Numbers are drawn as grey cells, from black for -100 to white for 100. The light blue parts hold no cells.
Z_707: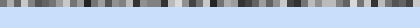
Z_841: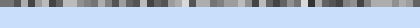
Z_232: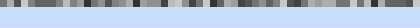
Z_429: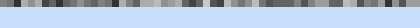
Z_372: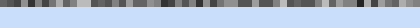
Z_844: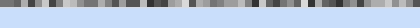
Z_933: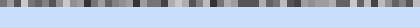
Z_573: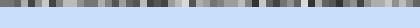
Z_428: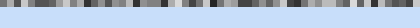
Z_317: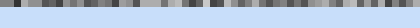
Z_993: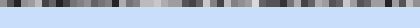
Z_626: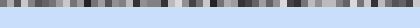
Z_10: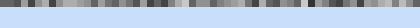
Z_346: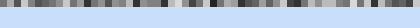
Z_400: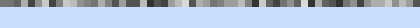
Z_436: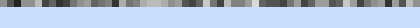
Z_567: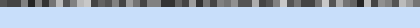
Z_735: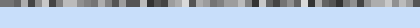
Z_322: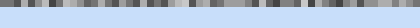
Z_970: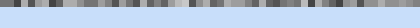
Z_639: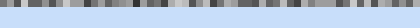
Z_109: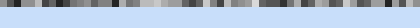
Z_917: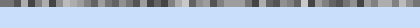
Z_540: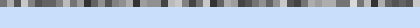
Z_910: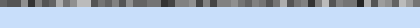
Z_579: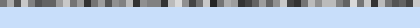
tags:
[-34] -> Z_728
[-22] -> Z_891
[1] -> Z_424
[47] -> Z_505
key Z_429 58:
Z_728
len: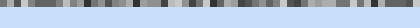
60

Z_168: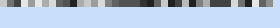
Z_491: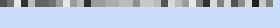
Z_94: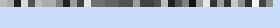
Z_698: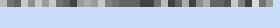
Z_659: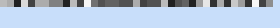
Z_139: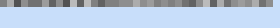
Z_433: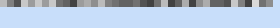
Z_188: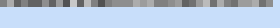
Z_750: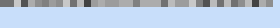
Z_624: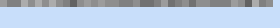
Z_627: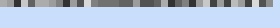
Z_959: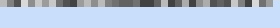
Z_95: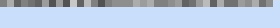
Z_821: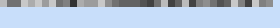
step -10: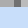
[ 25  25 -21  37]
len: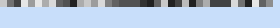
39
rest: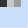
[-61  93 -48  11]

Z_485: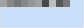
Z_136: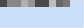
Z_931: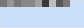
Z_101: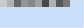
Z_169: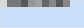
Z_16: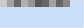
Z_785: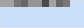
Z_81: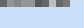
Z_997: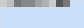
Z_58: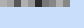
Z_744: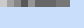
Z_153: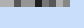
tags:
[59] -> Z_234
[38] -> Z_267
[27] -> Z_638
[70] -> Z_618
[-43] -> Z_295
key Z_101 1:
Z_234
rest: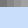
[-43  48 -31  -7]
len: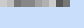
10
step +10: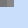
[ 3 16]

